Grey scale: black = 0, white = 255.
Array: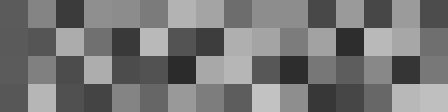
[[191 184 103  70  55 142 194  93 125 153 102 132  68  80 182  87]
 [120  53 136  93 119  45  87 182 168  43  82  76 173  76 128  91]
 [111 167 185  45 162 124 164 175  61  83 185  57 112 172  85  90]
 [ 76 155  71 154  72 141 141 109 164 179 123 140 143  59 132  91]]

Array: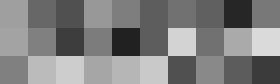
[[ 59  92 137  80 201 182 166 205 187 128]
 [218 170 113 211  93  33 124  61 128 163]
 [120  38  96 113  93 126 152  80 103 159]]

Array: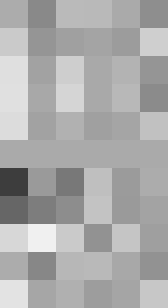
[[199 165 157 176 166 227]
 [146 168 185 183 135 172]
 [159 197 146 202 240 215]
 [163 154 195 141 125 102]
 [172 155 191 120 154  61]
 [170 170 170 170 170 170]
 [193 165 160 177 162 220]
 [139 184 169 213 168 224]
 [149 179 169 206 162 223]
 [207 156 164 160 149 202]
 [142 170 185 186 137 172]]

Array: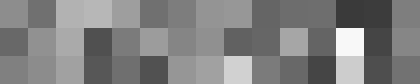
[[114  78 205  69 104 123 209 161 150  81 111  87 161 140 128]
 [134  69 248 100 166 102  97 144 133 156 123  80 170 145 104]
 [126  60  58 110 109 101 151 148 125 112 158 183 178 112 141]]

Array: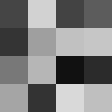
[[191 217  51 165]
 [ 43  17 182 120]
 [198 193 159  52]
 [ 92  67 210  69]]

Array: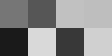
[[208  56 217  26]
 [190 193  86 118]]

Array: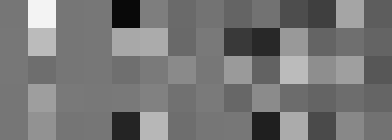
[[114 136  74 171  31 119 118 110 183  36 118 117 146 118]
 [101 109 100 108 139 103 122 113 129 121 120 121 158 118]
 [ 87 159 142 187  98 154 119 138 122 111 119 118 110 119]
 [100 111 100 153  40  57 121 105 171 168 119 118 187 119]
 [ 93 165  63  77 114 100 115 106 126   9 119 118 243 118]]

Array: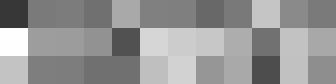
[[142 193  77 169 150 210 191 112 112 125 126 195]
 [168 194 113 173 199 204 214  81 146 156 157 254]
 [122 138 197 121 104 127 128 169 112 124 122  55]]

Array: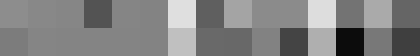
[[ 63 120  12 175  68 130 104 105 192 131 132 132 132 133 124]
 [101 170 115 221 139 139 164  95 223 131 133  83 134 136 141]]
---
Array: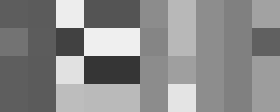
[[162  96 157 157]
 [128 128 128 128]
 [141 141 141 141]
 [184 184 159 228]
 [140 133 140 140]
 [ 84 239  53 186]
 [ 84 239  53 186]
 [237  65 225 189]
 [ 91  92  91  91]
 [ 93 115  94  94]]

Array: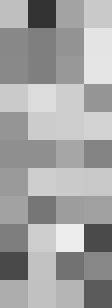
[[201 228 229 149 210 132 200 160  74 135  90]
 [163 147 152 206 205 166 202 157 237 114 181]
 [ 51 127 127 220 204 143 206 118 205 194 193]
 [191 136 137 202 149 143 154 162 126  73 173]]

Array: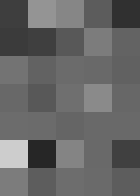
[[ 48  99  97 103 105  64  93]
 [ 92 124 105 138 105 105 106]
 [134  88 107 111 101 132 109]
 [148  63  98  88 107  38  93]
 [ 62  59 115 104 108 205 124]]

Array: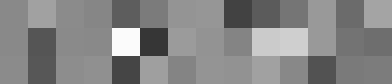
[[164 110 124]
 [107 115 122]
 [153 153  82]
 [117 207 136]
 [ 91 203 161]
 [ 66 132 146]
 [150 147 148]
 [148 155 132]
 [123  54 159]
 [ 93 251  69]
 [134 137 144]
 [139 138 141]
 [161  85  87]
 [137 137 139]]

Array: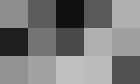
[[176 159  80]
 [ 89 175 187]
 [ 17  74 192]
 [ 92 116 162]
 [143  30 146]]

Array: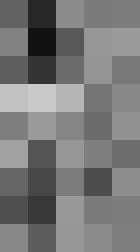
[[125 155 120 136 145 109 142 125 126]
 [123 150 148 117 108 127  76 123 140]
 [140  88 108 181 133 151 124 153 151]
 [ 39  18  52 201 154  84  71  56  93]
 [ 98 129  94 193 127 161 101  79 136]]

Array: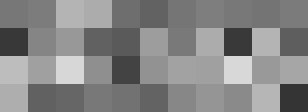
[[123  94 166  52]
 [116 180 153 182]
 [120  57 216 138]
 [126 172 160 149]
 [117 121 162 135]
 [ 98 157 146  99]
 [110  90  67 114]
 [172  97 143 120]
 [180 152 215 102]
 [124 133 160  97]
 [119  56 189 174]]

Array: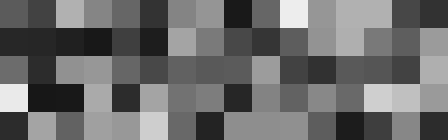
[[ 50 155 175 154  44]
 [ 71  94  66 192 135]
 [177 121  85 207  62]
 [177 175  89 105  28]
 [150 147  49 136  93]
 [237  93  66  98 144]
 [102  53 156 131 142]
 [ 25  72  91  38 142]
 [149 122  89 125  35]
 [132 164  97 114 104]
 [ 51  29  72 164 206]
 [102  63 102  44 152]
 [133  24 151 170 160]
 [177  32 145  24  98]
 [ 66  38  44  23 164]
 [ 91  39 108 234  44]]
